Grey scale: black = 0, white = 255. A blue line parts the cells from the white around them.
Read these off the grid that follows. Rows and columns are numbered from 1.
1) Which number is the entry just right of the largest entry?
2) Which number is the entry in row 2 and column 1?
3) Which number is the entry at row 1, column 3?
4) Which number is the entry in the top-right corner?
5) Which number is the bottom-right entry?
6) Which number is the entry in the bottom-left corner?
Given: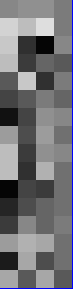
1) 123
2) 211
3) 144
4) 123
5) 89
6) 167

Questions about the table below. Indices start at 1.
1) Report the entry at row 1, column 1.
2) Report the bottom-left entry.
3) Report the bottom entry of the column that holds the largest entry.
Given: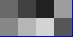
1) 105
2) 135
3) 211

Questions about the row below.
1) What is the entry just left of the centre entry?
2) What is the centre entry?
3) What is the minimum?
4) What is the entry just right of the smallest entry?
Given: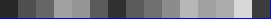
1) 48
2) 90
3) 39
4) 80
